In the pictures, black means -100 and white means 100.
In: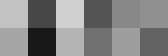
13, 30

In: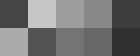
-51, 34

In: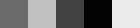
85, -16

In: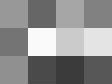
1, 13

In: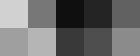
-24, 25

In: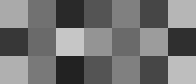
43, 38

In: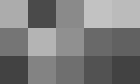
47, -48

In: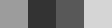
67, 22

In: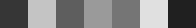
-75, -58

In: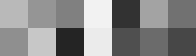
-11, 12
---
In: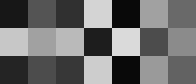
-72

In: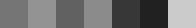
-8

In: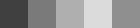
-50

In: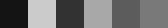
-84

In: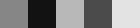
5

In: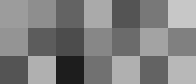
-34

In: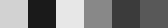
65

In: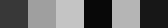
-56

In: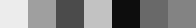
85
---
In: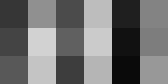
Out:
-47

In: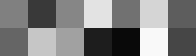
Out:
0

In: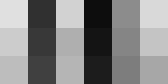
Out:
60

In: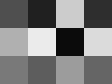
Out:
38

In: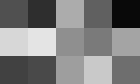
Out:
69

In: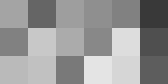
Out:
1

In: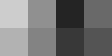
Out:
61

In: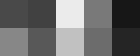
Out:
-43

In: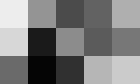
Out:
69

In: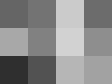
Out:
32
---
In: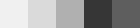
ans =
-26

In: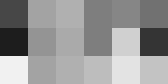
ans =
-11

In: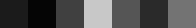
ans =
-10

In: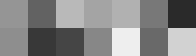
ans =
-67

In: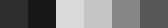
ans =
-32

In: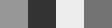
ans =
-10

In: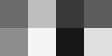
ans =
-27

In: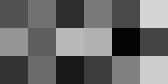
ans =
67

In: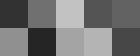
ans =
-23
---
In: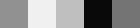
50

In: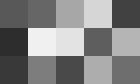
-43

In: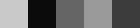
-21

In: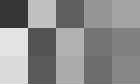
34

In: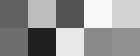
83

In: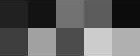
-40

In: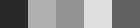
15
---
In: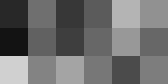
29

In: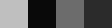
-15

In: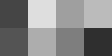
-1

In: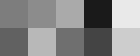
-13

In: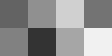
30

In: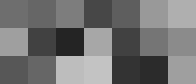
48

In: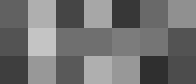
-30

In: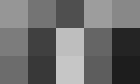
55
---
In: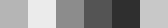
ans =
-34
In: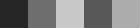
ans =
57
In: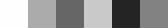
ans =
58
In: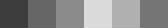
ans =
71
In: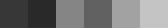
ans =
-24
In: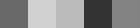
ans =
47
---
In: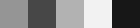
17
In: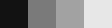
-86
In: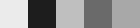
84
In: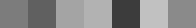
-3
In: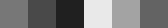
-7
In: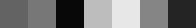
-22
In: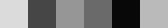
72
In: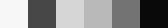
94
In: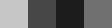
55
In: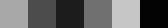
32
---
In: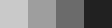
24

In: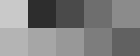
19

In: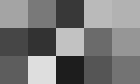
-77

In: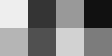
-37

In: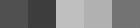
50

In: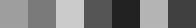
-73

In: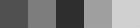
-64

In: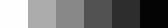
-36

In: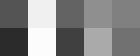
-50

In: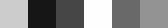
99
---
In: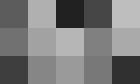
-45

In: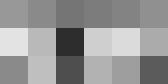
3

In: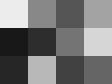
-33

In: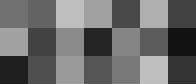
37

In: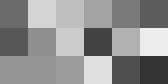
-4

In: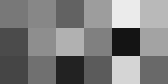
84

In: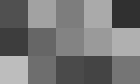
33

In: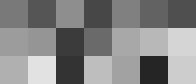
-23

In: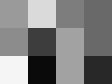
-2

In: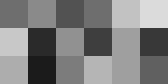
52
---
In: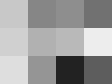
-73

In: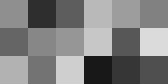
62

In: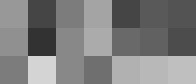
7

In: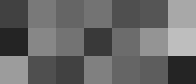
-49

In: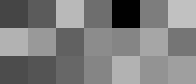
-19

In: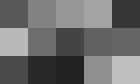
-73

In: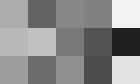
12

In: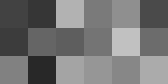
29

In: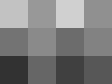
-50
